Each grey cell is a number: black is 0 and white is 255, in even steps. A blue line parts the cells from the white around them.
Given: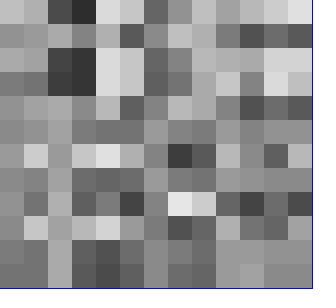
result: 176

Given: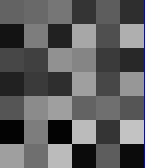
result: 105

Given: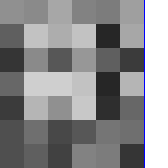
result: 138

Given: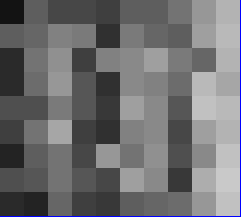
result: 94

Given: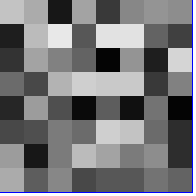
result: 171
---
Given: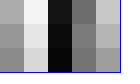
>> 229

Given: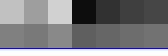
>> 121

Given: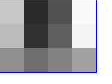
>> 49

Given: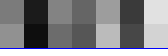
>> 14

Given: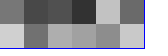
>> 113

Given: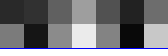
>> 21

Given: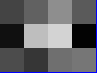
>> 190

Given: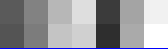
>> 124

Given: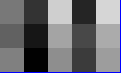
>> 22
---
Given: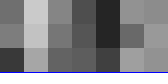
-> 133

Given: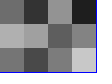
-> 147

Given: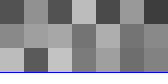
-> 82

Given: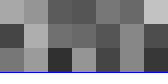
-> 91

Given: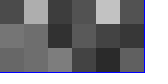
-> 61

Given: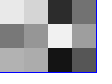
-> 44

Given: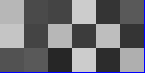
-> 68

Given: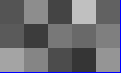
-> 68

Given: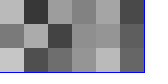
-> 157
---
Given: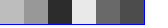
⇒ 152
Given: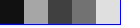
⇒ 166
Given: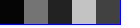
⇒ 116
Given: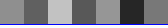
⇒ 96
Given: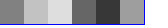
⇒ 194
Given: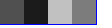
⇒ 27
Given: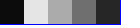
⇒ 229
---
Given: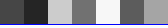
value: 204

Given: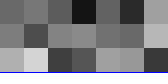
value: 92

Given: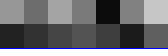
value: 164

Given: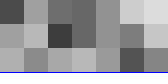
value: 110

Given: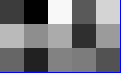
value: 248

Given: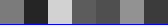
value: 210
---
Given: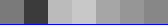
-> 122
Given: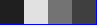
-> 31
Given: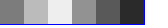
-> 124
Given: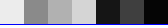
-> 236
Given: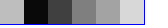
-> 190
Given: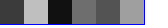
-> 59
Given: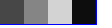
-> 71
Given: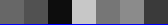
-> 103
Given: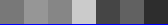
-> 120
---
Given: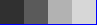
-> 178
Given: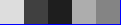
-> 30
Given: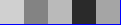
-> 186
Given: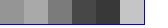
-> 123
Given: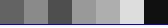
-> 78
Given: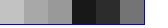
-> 153
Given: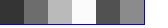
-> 186
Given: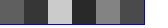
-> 203
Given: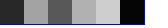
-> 88
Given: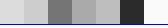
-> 117
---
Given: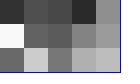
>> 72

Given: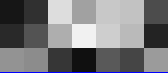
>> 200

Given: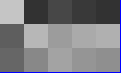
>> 71

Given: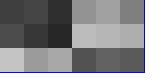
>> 147

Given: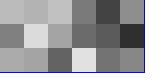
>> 122

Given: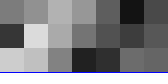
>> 94

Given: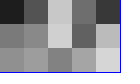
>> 200

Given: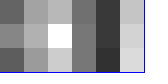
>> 112

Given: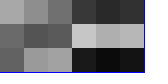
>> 56
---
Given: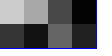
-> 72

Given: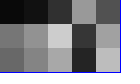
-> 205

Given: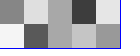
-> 168

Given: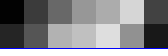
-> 104

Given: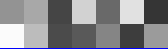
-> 69

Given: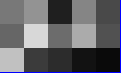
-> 108

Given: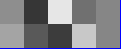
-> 230

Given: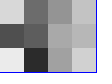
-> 169

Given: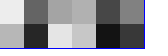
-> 164
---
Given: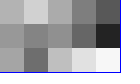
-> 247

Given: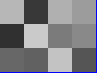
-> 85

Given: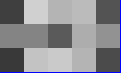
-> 75

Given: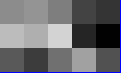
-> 81

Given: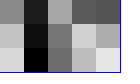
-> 229

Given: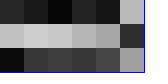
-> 160
